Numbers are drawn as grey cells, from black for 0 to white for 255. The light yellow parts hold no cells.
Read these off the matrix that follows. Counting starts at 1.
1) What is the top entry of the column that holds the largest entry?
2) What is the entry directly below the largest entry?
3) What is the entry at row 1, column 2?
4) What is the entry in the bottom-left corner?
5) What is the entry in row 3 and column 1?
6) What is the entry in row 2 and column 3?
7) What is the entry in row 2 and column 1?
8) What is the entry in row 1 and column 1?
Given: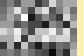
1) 155
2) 112
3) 128
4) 112
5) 128
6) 226
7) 112
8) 100

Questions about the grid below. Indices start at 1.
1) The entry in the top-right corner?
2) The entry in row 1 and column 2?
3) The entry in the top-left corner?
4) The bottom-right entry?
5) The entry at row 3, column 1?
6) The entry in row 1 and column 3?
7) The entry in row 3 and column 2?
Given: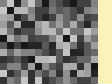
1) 130
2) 198
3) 130
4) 104
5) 171
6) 37
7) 157

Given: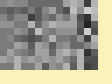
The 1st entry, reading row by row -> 134
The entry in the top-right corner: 178
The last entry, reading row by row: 79
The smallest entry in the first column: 106
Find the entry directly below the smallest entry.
206
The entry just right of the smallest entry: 93
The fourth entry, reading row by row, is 134
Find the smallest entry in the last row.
63
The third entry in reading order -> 134
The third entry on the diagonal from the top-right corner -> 79
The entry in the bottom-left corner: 122
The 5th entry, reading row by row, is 106
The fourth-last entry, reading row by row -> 93
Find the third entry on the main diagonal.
134
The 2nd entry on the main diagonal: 93
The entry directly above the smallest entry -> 50
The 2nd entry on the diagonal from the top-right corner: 206
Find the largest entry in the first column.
162
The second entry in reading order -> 146

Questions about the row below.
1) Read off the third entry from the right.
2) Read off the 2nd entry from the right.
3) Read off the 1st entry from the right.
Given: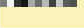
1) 200
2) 92
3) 80

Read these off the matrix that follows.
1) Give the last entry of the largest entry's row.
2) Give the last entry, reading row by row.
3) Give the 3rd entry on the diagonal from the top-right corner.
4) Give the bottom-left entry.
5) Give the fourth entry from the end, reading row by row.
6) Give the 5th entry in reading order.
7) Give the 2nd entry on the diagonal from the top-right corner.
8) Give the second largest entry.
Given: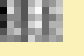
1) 208
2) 152
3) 109
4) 125
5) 152
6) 178
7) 193
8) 235

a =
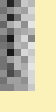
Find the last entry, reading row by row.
200
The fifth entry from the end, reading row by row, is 131
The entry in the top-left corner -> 131
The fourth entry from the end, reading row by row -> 131
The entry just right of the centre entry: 171
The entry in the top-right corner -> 184
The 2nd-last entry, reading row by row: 159
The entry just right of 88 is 184
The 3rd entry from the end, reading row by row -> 159
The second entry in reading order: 36
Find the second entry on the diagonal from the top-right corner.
159
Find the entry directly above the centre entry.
171
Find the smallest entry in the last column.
131

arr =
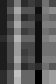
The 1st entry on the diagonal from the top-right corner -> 72
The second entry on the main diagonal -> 85
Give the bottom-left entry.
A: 44
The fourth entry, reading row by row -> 44
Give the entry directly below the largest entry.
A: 182
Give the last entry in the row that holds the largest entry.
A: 156
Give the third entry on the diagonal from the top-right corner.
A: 29
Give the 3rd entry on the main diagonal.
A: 141
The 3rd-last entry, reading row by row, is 0
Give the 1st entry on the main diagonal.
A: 29
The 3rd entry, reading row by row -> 126
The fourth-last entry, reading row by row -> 101
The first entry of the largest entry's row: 44
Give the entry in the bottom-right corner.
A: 156
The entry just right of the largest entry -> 101
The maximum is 194
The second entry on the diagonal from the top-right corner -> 126
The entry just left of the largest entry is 85
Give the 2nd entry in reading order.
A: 60
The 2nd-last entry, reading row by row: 141

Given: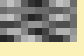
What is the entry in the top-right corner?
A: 107
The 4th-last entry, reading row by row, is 50
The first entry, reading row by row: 162
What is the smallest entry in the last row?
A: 37
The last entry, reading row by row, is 162
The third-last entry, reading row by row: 50
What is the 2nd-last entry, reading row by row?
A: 92
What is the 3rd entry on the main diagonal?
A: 148
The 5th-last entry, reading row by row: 79
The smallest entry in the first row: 37
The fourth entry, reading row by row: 92
